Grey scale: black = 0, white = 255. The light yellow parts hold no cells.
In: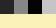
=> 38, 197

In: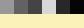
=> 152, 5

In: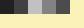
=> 33, 76

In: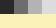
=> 41, 220

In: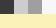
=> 58, 247

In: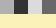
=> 176, 104

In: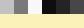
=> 194, 71

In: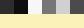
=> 45, 75

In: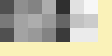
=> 80, 235

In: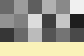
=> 105, 73
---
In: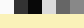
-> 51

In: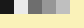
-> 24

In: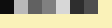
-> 97

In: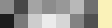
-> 205

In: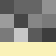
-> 122

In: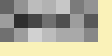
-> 209

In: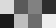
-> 46

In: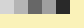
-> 213

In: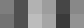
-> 80

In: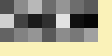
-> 149
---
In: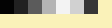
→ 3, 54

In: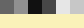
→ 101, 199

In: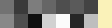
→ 114, 190

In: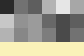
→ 42, 114

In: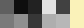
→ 95, 183

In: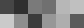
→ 70, 91
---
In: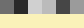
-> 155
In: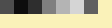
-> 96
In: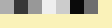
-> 110
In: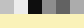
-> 172
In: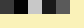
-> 90
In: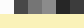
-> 60
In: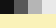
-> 233
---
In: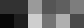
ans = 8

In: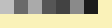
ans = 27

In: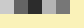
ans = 44

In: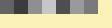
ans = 60

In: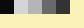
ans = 10

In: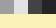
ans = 37

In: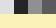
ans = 37
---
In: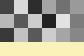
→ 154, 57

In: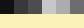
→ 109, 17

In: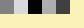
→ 64, 129

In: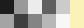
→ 203, 164

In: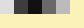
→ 187, 222

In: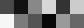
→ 204, 246

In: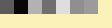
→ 155, 91

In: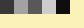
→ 14, 56

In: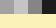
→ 28, 162

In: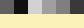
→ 57, 96
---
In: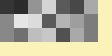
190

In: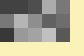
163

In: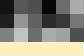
109

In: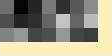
69

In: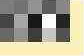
60

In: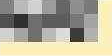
110
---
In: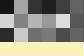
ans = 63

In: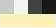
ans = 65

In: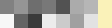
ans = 171

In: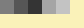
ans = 165

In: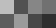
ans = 134

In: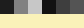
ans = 62

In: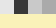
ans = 201

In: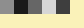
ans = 214

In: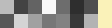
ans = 46
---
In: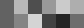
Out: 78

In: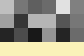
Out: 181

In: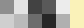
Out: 66

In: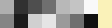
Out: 78

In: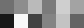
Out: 186

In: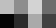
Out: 211

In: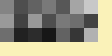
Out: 153

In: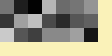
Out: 192
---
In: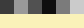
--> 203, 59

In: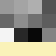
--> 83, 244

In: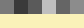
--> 140, 121

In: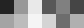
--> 69, 164

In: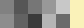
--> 200, 141

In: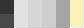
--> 165, 73

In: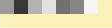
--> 245, 155

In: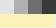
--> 57, 228

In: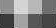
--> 111, 58
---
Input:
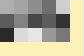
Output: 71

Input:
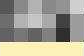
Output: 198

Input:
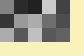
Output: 172

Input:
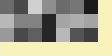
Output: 130

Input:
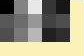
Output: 151

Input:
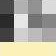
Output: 115
